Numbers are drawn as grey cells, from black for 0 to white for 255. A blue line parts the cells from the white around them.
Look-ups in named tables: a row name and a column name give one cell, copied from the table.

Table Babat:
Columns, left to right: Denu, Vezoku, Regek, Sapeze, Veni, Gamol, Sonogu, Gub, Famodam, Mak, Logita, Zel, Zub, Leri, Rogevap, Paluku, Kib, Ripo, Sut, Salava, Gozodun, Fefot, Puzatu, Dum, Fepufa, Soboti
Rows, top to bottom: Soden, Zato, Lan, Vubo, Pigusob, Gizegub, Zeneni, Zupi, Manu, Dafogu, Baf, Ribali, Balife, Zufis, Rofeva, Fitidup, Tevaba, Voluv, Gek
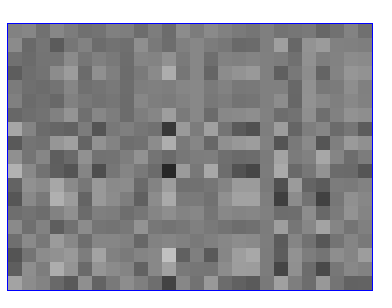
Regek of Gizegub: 112
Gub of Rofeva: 115
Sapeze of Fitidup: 155
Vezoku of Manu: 116
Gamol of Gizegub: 120
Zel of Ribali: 157
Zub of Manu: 121
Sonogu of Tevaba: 163
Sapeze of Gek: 105
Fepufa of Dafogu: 109
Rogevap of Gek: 153
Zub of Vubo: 118
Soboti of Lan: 138

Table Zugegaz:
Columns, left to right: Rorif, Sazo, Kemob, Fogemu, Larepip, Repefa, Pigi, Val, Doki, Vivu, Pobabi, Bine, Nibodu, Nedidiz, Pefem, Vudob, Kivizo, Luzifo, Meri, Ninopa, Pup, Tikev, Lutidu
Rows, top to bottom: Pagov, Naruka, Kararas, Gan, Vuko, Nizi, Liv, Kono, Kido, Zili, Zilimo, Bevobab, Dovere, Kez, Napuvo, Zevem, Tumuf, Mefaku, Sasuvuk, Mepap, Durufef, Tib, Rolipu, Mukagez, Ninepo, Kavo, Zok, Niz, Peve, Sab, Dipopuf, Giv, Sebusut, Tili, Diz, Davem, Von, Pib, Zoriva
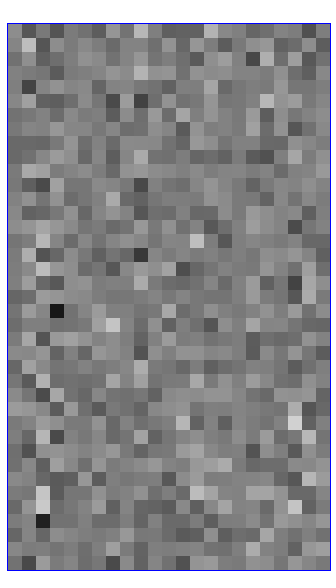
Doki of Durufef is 128
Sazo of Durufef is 155
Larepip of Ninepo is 119
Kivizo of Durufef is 121
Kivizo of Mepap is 127
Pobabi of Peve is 120
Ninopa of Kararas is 110
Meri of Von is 166

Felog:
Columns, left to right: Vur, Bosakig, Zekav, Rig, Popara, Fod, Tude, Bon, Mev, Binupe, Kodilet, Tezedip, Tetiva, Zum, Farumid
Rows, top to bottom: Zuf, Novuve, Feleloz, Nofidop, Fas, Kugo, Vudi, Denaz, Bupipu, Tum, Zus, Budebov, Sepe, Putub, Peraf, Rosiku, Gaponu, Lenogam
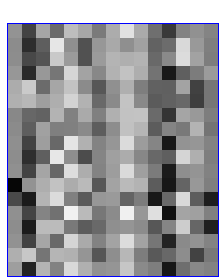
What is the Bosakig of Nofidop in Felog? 42
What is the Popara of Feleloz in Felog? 155
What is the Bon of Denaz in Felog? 141
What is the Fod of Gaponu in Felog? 149
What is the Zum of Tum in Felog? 175
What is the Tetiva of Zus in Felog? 142
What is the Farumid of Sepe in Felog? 30
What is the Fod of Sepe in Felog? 90
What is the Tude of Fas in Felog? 87
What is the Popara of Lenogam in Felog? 217
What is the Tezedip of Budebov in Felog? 23
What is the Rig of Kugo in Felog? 174
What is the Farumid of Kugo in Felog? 118
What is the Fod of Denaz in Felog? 138
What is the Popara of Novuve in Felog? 143
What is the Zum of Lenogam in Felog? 136
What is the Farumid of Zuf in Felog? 132
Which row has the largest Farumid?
Nofidop

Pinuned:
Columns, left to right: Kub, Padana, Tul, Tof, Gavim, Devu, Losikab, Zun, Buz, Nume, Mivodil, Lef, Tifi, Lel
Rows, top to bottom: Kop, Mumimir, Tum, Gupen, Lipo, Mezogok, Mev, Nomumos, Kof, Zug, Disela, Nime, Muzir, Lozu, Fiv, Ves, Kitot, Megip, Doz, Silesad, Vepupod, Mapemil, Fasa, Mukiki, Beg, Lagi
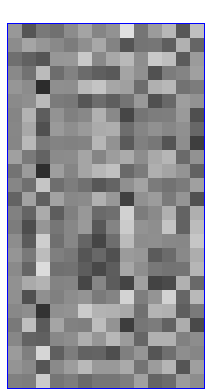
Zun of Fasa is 184
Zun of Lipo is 166
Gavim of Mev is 128
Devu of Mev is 136
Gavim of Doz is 133
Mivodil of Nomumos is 145
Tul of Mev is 93
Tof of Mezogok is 123

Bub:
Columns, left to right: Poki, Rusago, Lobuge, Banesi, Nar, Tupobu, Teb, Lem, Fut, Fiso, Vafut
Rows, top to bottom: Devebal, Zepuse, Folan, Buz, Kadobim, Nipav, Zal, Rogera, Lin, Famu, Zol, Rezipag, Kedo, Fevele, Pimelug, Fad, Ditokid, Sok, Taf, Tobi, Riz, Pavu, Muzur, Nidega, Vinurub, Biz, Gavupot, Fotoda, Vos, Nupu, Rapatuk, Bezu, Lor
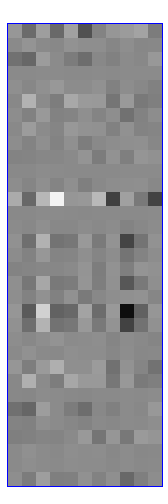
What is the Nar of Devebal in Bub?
161
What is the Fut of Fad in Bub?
68
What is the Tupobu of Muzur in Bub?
140
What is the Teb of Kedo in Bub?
185
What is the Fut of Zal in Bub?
113
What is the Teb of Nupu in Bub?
117
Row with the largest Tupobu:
Riz

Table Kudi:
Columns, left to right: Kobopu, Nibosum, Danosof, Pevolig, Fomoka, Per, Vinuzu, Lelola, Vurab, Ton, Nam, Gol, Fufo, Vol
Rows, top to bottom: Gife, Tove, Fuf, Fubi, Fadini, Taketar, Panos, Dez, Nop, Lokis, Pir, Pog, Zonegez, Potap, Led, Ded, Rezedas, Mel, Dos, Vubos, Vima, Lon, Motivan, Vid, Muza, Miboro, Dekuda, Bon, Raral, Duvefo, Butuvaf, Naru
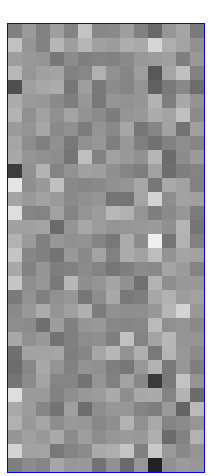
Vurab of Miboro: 162
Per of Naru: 153
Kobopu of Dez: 155
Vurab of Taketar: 146
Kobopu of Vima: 138
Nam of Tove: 214
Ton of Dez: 118
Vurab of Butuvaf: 196
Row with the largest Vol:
Bon

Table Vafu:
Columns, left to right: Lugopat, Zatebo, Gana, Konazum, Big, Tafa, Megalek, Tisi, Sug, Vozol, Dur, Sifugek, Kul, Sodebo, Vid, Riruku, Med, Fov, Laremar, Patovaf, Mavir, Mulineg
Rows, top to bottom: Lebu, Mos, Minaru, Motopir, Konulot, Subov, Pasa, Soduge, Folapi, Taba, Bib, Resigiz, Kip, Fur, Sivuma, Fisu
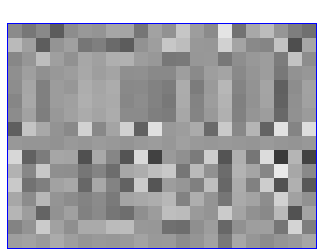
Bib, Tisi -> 109
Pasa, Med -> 129
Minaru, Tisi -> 175
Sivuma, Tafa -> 170
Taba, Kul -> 144
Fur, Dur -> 156
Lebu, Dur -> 162
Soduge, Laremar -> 99
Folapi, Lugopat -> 152
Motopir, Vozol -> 144
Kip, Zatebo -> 140
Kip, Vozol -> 168
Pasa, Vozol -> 139
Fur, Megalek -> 138
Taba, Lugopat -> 215
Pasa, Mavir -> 145
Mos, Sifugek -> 199
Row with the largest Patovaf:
Bib

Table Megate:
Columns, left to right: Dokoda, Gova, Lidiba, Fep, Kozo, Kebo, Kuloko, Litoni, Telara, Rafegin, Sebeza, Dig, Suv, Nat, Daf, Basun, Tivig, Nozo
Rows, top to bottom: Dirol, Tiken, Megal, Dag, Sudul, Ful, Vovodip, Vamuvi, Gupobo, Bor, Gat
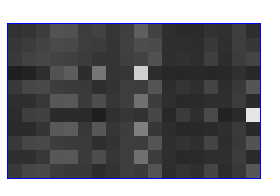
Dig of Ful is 46
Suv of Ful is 41
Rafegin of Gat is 59
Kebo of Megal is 60
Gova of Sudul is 70
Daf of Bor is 46
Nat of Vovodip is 46
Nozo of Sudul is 85
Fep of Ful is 87
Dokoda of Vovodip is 44

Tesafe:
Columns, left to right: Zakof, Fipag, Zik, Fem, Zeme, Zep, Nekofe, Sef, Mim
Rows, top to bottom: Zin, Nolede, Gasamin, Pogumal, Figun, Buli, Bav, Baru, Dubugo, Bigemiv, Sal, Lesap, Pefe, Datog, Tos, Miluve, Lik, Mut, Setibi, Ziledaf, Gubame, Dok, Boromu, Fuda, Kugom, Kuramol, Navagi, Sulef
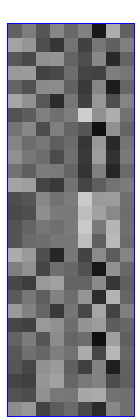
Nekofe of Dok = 156
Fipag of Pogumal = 155
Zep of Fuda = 171
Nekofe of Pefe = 154
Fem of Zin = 134
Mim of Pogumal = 118
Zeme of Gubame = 117
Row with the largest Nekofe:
Navagi

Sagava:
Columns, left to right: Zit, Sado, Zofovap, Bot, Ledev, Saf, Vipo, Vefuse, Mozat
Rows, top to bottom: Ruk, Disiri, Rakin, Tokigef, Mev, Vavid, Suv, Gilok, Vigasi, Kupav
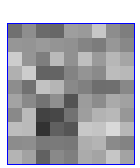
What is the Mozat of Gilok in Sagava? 183
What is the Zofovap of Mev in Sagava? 194
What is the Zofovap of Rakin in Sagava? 126
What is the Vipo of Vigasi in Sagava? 180
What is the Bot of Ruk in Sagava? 103
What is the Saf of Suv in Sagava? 158
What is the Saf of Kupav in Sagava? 171
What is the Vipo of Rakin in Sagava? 154
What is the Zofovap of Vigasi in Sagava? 121
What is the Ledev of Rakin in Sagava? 145
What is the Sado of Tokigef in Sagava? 205
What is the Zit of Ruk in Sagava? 112
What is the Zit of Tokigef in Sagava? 176
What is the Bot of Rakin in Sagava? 186
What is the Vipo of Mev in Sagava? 110
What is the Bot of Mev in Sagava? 181
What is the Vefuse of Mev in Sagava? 111
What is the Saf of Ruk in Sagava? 154
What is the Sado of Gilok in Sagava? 186
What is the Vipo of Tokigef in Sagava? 138

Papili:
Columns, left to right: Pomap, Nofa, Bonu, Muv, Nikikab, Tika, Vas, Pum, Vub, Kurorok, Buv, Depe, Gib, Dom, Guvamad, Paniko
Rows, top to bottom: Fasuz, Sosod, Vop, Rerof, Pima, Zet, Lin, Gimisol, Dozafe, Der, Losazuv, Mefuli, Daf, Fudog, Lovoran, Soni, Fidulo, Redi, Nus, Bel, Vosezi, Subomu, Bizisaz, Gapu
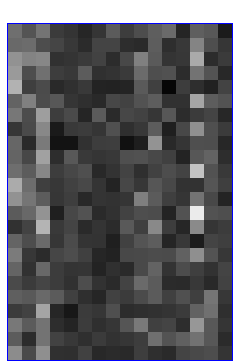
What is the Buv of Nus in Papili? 91
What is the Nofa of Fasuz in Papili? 84
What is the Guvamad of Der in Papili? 99
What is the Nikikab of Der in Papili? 88
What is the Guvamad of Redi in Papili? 50
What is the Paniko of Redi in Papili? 68
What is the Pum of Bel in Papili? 65
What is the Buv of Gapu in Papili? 47
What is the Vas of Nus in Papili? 50
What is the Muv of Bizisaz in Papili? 66
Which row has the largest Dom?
Fudog

